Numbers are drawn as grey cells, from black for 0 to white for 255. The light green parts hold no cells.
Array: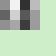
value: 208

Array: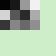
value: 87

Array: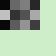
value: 50

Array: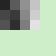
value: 58

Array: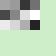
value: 134

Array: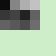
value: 66

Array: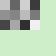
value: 133
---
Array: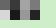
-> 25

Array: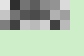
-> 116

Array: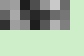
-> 169

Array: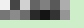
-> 139

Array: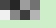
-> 135

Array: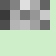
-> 172

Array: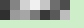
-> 155

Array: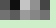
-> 92

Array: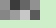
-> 157
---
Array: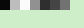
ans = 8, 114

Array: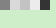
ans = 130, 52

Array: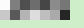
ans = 251, 37

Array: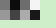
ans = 119, 24

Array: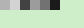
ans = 179, 26

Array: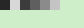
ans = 39, 196

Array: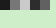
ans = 27, 97
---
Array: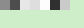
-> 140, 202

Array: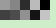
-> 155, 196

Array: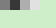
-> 125, 225

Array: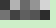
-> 54, 44

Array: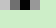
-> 195, 152

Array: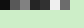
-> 14, 108

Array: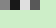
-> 132, 88

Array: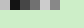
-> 192, 136
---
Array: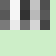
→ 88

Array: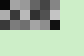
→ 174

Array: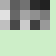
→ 225

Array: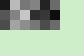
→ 86

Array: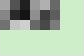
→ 134

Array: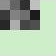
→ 58
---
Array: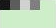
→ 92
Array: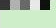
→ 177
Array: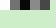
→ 114
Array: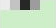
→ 195
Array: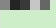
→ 36
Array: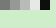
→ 152
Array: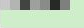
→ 180
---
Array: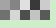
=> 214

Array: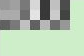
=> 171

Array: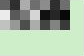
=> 89

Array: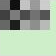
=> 124

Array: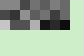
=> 52

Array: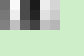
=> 237

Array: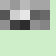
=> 207

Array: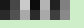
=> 81

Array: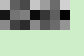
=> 116

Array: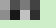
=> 23
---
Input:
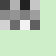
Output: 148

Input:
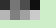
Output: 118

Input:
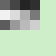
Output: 219

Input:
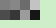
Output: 135

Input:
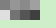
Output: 150

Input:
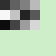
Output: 196

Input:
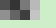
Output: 52

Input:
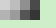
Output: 189

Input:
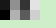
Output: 144
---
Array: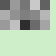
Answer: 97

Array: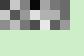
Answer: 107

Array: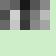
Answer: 136

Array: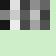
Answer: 101

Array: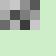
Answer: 88

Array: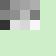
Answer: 174

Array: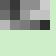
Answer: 204
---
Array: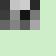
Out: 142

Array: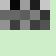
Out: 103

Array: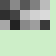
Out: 67

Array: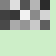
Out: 55

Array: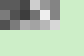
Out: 81

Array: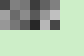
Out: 107

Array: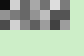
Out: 123
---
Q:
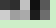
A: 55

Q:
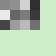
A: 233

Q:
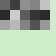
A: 42

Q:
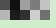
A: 79

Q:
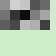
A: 115

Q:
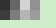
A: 49

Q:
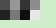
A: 76
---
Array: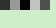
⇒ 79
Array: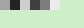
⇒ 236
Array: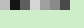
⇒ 73
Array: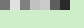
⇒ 41
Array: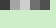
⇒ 80
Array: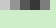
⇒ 125
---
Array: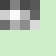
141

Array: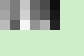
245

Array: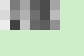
196

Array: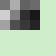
56

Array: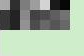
146

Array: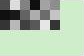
64

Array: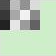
155

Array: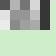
160

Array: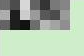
18
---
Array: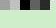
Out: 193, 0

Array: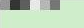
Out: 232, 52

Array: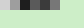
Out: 210, 30

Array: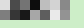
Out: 234, 13

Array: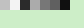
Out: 243, 16

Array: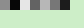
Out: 230, 7
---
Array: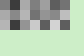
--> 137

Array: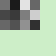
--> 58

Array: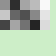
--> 102

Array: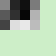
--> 48

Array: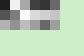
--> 125

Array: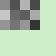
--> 105

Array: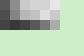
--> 132

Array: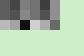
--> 81
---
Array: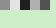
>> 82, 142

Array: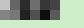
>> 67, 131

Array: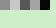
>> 6, 142

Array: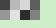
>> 94, 150

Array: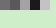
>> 195, 110

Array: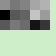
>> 178, 88
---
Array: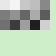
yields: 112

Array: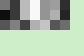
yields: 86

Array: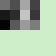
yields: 4

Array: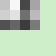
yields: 81

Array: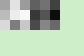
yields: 217

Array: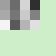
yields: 244

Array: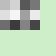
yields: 109

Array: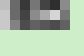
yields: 201

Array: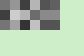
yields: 117
